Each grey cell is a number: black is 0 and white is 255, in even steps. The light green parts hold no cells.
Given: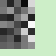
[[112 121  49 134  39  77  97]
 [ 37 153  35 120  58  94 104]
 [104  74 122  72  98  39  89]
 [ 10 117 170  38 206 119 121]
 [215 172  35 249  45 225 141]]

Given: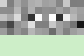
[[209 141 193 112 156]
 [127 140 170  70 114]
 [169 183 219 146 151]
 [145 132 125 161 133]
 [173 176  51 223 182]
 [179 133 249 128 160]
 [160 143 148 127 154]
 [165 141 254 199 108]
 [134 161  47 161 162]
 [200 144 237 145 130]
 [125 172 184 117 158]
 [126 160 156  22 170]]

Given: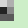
[[213  35  92]
 [175 135  90]]

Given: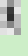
[[219 176 213 185 225]
 [145  59  47 133 233]
 [202 230 188 188 161]]

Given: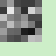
[[113  58 192 126 157 123]
 [156 233 133 188 104  81]
 [ 70 122 114 135 100  72]
 [ 62  47 144 162  29  99]
 [ 61 211  73 122  20 189]
 [ 92 157  74  56 135 181]]

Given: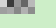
[[212 158]
 [ 59 167]
 [150 135]
 [102 177]
 [185 140]]

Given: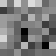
[[200  60 156 156 175 213 150 107]
 [119  92 149 127 147 129 122 103]
 [214 123 144  99  98 109  84 146]
 [144 143  86 129   2  30 183  89]
 [220 107 180 130 115 154  62  94]
 [195 115 124 140 114 138  97 115]
 [104 136 168  61 147  69   3 110]
 [135 142  95  88  57  92 173 111]]
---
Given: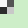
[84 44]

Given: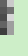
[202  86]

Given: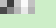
[194 232]

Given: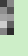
[135 143]

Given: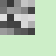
[183 130 219  67 155]

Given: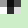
[72 43]

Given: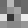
[104 164  52 149]

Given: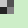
[82 36]

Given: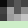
[ 67  88 155]
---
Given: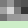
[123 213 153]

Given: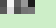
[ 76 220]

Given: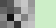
[ 75  83 192 184]

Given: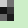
[204  55]

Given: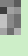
[127 161 111]

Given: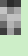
[ 91 137 192]

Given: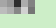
[166 174]
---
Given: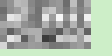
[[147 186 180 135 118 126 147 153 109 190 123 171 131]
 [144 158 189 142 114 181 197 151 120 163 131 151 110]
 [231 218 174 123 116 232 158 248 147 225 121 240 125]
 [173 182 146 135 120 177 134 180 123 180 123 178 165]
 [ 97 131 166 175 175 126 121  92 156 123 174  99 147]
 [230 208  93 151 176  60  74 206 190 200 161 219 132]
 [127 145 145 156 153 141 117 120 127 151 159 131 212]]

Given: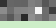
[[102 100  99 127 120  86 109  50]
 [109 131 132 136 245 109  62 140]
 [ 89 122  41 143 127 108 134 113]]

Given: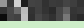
[[ 56 208  29  67  65  49  59  57  68  62  50 150]
 [ 72 106 188  51  64  51  42  70  95  53  57  52]
 [ 70  65 193  48  71  59  49  71 119  50  41  12]]

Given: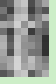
[[ 98 180 198  77 126 163  85]
 [ 64 165 177  63 108  84 118]
 [118 193 198 101 136 178  88]
 [157 208 147 191 145 105 166]
 [ 64 165 179  60 109  95 113]
 [ 87 189 150 126 117  48 171]
 [ 99 193 145 143 121  50 178]
 [ 80 186 153 117 114  49 166]
 [164 211 154 189 148 119 156]
 [168 212 166 180 151 140 140]
 [110 188 198  91 132 173  86]]

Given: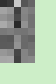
[[ 56 199  86 102  47]
 [152  64 134 124 163]
 [135  75 131 114 146]
 [153  40 146 114 170]
 [126 117 116 125 121]
 [ 87 139 106  99  90]
 [ 92 147 105 111  91]
 [143  70 132 116 151]
 [167  65 133 136 165]]

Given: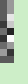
[[153  92]
 [153  92]
 [230  92]
 [201  58]
 [ 35 110]
 [251  50]
 [153 107]
 [ 54 156]
 [ 90  90]]

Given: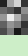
[[164 211  51  34]
 [ 86  50 142 105]
 [236 176 111 150]
 [148 126  51  97]
 [122  24  73  75]]
